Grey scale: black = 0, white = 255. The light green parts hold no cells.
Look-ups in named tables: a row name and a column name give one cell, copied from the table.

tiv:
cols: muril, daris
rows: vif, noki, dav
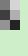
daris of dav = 35
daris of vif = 213
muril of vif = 122
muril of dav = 147
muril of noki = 62
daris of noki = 175

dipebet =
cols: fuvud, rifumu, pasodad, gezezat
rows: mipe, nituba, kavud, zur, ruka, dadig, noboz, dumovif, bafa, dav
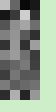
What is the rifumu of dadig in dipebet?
155
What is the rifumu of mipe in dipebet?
102
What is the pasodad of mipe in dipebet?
9
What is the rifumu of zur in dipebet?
148
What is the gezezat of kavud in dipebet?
110
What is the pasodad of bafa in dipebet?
105
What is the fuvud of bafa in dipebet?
123
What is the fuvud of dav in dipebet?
44
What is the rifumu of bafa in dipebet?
93
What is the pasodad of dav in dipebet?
36
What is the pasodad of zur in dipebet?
90
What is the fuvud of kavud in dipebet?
84

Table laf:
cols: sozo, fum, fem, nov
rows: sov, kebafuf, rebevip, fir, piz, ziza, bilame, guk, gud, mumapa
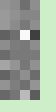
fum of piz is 124
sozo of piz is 141
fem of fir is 249
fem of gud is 112
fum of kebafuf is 145
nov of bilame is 145
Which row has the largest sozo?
bilame

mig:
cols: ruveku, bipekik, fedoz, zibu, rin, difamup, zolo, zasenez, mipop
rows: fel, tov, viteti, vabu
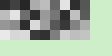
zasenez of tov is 192
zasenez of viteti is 130
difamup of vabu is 126
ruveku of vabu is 233
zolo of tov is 45
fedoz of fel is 38
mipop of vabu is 195
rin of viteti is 158
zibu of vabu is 57
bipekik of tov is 227
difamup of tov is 118
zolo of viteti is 56

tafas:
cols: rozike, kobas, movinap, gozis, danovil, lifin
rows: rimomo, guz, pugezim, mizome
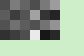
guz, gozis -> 162
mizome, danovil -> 23
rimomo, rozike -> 78
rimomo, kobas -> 124
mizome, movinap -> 78
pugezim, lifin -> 147
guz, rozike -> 92
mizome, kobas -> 61
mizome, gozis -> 234
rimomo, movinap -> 100
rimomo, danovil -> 121
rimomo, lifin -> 156
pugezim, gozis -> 81
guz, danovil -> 52
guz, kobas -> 61
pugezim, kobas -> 113
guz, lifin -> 36
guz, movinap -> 84
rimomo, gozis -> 77

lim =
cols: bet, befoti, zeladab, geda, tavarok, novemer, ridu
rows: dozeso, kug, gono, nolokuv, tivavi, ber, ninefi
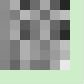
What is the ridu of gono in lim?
66
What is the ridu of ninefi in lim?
233
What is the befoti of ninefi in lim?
103
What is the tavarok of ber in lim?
136
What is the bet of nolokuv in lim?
141
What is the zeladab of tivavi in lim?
175
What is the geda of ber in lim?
153
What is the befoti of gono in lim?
160
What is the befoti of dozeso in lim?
173
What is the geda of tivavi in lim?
150
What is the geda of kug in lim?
158

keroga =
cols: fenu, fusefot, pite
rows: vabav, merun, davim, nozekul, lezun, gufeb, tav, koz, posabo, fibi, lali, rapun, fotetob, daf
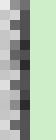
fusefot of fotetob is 104
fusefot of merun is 212
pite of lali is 43
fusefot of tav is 146
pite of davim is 81
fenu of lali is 195
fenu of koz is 198
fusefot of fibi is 187
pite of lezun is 46
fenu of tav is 184
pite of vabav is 112
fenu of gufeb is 210
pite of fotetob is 83

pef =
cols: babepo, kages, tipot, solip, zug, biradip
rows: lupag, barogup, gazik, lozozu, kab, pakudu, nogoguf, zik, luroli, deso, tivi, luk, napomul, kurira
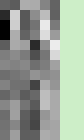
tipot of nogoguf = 136
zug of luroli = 171
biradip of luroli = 149
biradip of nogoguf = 161
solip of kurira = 95
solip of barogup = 141
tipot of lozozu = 99
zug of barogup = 188
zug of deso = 189
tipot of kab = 160
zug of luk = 150

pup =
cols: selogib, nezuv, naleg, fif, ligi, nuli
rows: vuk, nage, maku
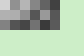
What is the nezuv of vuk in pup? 145
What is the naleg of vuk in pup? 181
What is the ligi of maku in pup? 58
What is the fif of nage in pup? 86
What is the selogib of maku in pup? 130
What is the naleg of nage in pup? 144
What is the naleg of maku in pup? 70
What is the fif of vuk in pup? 134
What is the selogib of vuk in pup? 211
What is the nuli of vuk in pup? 65
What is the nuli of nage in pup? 87
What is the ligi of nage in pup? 153
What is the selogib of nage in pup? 177
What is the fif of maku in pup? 114
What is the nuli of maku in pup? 90
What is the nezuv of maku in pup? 84
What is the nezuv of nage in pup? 174
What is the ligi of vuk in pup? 99

